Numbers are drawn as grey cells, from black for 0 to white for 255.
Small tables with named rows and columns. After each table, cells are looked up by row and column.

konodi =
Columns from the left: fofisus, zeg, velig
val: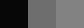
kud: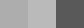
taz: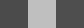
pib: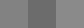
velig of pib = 138
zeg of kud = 186
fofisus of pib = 130
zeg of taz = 191
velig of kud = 89
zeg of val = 110
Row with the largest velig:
pib

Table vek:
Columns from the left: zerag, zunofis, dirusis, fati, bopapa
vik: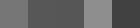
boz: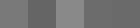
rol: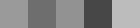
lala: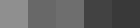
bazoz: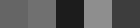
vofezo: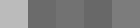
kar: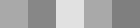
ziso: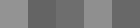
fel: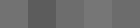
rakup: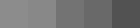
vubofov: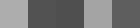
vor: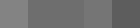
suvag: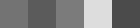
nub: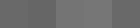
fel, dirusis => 109
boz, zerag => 121
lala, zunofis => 104
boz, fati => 108
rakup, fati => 105
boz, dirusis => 137
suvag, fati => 221
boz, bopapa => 106
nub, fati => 118
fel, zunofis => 92
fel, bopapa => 108
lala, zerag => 143
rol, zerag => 154
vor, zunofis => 110
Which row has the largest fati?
suvag

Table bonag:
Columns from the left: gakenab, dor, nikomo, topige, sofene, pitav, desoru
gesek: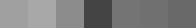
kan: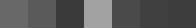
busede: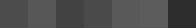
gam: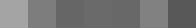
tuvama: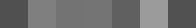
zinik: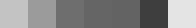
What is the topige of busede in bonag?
74
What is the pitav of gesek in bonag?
112
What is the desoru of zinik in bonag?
228
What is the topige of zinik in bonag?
101
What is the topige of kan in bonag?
162
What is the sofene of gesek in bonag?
116
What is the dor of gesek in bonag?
168
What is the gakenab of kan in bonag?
104
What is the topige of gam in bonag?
106
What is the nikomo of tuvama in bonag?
115
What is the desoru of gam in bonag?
88
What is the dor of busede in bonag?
87
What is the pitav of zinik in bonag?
62
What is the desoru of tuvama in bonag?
81
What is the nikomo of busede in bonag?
66
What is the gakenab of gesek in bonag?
160
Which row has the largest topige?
kan

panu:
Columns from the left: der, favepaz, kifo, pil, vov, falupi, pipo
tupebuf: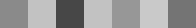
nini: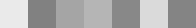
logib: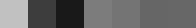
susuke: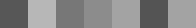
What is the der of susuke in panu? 87
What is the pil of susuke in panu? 140
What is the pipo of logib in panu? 103
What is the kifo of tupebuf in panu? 71
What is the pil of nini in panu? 181
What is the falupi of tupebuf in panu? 201
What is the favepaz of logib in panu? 61

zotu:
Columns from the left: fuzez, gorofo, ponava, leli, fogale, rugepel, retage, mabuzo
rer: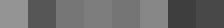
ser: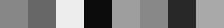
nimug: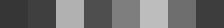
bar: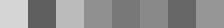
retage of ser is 40
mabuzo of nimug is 61
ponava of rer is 118
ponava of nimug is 177
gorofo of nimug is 63
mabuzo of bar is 150
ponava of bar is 187
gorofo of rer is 86
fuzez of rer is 148
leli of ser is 12
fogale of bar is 120
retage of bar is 103
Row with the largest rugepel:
nimug

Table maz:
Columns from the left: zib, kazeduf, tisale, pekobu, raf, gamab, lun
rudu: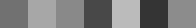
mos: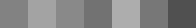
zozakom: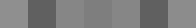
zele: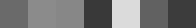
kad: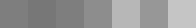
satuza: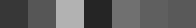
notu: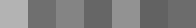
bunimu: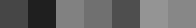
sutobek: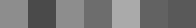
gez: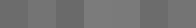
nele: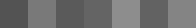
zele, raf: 219
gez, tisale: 106
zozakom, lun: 140
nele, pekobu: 100
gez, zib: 108
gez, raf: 122
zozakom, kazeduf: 96
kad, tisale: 126
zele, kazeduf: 139
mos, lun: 80

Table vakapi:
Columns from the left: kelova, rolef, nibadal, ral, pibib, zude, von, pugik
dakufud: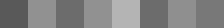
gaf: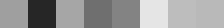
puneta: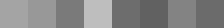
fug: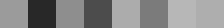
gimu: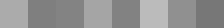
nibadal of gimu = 131
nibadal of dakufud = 108
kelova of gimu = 171
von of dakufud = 143
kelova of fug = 155
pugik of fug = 174
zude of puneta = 97
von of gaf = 189
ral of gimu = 165
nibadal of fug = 142
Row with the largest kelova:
gimu

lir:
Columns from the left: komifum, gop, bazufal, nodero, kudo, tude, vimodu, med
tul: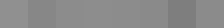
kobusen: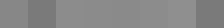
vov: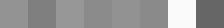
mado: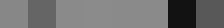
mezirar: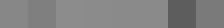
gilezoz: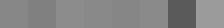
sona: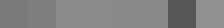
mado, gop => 101
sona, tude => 138
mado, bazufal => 138
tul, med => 139
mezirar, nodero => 139
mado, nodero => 139
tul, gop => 135
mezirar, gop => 127
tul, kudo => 140
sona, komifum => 122
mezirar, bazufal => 140
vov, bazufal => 151

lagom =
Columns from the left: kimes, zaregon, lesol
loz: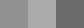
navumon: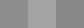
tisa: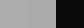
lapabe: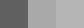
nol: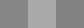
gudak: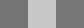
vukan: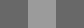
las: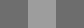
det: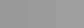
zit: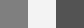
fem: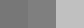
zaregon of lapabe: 169
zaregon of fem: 127
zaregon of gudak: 200
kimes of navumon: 142
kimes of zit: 127
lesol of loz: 108
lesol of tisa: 9
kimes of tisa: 173
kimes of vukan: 104
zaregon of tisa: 171
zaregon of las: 157
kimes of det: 153
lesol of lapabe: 180
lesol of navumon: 135
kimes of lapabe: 97
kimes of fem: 119
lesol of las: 109
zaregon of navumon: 164

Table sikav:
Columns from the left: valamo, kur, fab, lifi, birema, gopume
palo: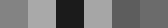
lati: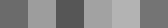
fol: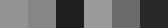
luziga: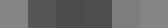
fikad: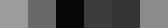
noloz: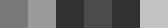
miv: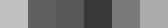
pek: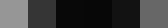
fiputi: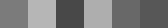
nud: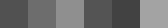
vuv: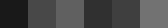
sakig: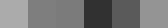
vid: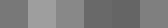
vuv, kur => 72
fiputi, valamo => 123
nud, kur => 109
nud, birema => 66
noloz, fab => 49
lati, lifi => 162
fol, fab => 31
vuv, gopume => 114
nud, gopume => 163
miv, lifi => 57
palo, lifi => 166
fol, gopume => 41
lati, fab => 86
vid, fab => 136
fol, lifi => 155
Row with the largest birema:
lati

